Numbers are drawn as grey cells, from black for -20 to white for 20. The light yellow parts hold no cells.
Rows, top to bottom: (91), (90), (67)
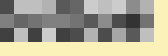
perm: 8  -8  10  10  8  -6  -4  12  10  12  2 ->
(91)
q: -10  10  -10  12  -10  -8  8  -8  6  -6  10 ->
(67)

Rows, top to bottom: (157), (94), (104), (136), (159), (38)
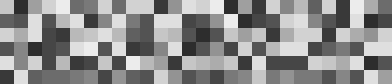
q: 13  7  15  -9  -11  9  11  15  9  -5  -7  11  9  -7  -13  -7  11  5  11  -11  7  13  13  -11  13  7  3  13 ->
(104)
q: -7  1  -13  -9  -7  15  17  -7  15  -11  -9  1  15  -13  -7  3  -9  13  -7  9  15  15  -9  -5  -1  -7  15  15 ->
(136)
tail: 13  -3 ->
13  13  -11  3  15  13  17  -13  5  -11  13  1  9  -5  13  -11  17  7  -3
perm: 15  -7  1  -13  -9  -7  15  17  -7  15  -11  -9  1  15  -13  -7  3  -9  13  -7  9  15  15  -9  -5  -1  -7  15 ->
(136)

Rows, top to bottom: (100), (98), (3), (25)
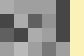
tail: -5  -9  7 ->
5  -9
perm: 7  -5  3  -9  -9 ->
(98)
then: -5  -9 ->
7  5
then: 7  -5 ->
3  -9
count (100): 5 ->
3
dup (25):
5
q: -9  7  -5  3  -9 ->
(98)

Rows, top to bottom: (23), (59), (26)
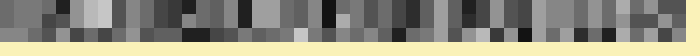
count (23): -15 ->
4
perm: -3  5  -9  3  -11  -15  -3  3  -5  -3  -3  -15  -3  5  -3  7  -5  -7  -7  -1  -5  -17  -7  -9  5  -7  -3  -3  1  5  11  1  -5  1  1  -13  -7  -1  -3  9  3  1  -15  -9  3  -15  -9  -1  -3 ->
(23)
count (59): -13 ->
2
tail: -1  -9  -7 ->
3  9  11  -7  1  -3  -9  -11  1  -3  -5  1  -15  5  5  -3  -5  1  -17  7  -1  -7  -3  -9  -13  -5  5  -5  -13  -9  3  -7  -9  5  1  1  -3  3  -3  3  -7  -7  3  -5
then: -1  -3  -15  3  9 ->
11  -7

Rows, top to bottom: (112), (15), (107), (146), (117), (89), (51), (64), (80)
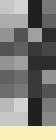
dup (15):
7
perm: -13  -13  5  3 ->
(117)
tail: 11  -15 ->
1
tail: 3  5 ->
-13  -13
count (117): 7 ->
0
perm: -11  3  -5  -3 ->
(89)

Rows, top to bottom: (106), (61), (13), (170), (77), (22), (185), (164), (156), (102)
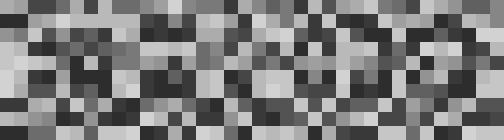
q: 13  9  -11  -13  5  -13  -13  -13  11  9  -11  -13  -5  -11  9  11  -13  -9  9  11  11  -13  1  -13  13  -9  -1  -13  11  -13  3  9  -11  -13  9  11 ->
(22)
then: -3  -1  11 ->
11  9

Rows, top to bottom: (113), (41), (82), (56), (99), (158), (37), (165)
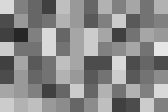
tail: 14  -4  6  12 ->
6  -10  -2  6  4
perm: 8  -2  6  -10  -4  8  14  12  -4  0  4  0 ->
(37)
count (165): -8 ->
1
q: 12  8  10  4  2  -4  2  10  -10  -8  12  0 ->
(165)
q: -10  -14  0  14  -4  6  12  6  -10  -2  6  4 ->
(82)

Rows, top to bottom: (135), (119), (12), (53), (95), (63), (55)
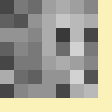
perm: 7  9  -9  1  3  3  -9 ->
(55)
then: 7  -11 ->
9  -9

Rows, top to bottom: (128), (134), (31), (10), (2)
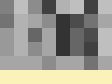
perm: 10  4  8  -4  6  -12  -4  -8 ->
(31)
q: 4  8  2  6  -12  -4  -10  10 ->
(10)
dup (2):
6
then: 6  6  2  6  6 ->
-2  6
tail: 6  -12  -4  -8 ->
10
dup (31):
-4
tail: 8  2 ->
6  -12  -4  -10  10

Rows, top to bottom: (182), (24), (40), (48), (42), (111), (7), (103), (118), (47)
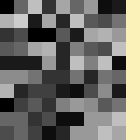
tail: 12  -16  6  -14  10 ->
-6  -8  -2
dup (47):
4
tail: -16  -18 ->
-8  2  -16
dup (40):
-20

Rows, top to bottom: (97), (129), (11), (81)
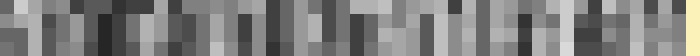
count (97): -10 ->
7
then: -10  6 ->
-10  0
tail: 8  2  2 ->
0
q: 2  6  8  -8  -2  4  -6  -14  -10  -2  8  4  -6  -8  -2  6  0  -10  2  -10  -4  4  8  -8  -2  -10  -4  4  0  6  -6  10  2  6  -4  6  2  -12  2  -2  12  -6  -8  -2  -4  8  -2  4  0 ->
(129)

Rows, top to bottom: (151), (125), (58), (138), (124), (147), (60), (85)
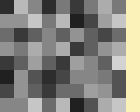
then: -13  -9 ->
1  1
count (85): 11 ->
2
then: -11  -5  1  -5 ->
3  -5
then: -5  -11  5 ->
1  -5
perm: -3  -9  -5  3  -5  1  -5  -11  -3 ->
(58)

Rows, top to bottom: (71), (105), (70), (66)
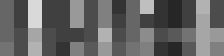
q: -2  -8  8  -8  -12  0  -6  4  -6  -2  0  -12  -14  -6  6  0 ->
(66)
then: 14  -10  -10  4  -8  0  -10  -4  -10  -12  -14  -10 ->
6  -8

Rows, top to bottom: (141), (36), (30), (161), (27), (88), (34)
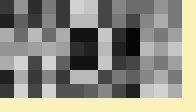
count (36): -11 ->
2
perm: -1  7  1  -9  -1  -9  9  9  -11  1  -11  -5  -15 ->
(36)
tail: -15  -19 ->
9  5  11
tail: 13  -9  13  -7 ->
-7  -5  1  -9  -15  11  13  7
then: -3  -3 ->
3  -1
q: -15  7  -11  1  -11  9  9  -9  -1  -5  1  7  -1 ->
(88)

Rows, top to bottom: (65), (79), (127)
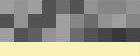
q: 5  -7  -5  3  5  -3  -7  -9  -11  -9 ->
(127)
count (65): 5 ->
2
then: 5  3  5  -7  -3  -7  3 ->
1  1
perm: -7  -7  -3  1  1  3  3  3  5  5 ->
(65)
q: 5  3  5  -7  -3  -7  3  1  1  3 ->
(65)
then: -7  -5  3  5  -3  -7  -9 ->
-11  -9

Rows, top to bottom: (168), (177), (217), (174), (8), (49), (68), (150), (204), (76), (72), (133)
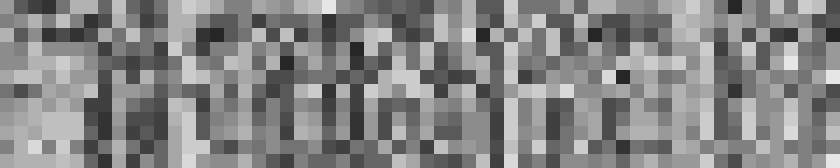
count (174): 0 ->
9
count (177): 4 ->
2
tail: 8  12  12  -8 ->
-6  -10  -8  6  -4  12  -10  -4  4  2  4  -2  14  -14  4  6  -2  0  6  10  -4  -6  -2  4  0  2  -2  6  16
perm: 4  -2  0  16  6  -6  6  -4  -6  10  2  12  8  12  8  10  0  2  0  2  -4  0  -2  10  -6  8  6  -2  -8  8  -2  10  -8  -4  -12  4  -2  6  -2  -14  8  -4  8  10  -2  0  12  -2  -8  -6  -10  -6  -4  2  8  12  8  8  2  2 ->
(8)
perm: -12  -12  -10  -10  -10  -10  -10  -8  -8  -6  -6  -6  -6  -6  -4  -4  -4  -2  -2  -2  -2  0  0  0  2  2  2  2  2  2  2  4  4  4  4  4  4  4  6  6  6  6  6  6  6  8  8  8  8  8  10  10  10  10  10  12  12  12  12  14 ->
(76)
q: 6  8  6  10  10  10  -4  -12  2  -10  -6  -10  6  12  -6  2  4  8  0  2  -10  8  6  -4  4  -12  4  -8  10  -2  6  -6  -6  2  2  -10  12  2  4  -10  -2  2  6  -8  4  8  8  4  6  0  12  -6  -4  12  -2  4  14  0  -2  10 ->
(76)

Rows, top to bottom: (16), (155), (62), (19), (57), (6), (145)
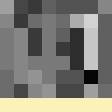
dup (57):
-1
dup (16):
-7

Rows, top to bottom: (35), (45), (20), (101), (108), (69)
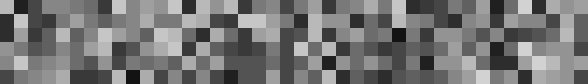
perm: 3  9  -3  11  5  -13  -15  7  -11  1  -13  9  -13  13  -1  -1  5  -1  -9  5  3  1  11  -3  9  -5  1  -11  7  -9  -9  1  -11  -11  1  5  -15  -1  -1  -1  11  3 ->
(35)
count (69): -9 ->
8
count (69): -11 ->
2
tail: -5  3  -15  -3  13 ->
1  3  3  -9
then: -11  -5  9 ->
-5  1
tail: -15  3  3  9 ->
-3  -13  -13  5  13  9  3  5

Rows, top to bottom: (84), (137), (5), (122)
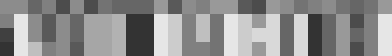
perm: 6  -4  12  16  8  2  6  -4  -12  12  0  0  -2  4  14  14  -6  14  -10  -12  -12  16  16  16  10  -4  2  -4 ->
(5)
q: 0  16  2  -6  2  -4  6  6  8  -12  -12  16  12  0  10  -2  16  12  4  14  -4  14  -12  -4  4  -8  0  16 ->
(137)
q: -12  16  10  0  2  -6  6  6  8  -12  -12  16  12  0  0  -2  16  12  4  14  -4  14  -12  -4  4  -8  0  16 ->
(122)
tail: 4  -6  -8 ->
4  2  -2  0  2  -2  -4  -2  4
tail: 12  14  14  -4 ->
14  -12  -4  4  -4  0  16

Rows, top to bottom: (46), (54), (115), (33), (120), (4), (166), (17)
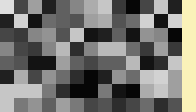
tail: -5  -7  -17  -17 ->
5  -5  -9  -5  -5  9  -17  -13  11
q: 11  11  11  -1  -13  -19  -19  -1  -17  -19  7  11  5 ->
(166)
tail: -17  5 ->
-5  -9  -5  -5  9  -17  -13  11
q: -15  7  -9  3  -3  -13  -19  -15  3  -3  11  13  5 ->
(4)
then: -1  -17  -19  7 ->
11  5

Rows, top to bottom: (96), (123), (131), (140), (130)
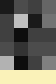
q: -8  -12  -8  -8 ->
(140)
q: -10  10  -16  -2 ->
(123)
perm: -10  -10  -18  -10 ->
(131)
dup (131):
-10
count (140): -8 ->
3
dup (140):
-8

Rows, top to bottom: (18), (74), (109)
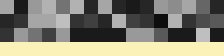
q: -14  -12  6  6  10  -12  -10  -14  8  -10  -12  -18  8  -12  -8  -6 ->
(74)
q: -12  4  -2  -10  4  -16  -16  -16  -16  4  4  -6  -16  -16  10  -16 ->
(109)

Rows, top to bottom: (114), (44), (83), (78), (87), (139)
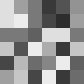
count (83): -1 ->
3
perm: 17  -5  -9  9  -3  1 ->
(87)
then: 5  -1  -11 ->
-7  3

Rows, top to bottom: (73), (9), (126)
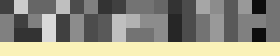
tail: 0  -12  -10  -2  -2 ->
-4  -12  -8  6  2  -6  4  -18  -2
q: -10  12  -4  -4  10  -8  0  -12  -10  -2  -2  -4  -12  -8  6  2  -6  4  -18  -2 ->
(73)
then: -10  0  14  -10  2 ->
-8  -6
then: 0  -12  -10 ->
-2  -2

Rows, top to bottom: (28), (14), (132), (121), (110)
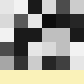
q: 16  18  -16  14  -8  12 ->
(28)
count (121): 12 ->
0
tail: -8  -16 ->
16  14  10  18
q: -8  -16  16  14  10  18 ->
(121)
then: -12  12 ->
-14  -10
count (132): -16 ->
3
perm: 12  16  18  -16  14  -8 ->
(28)

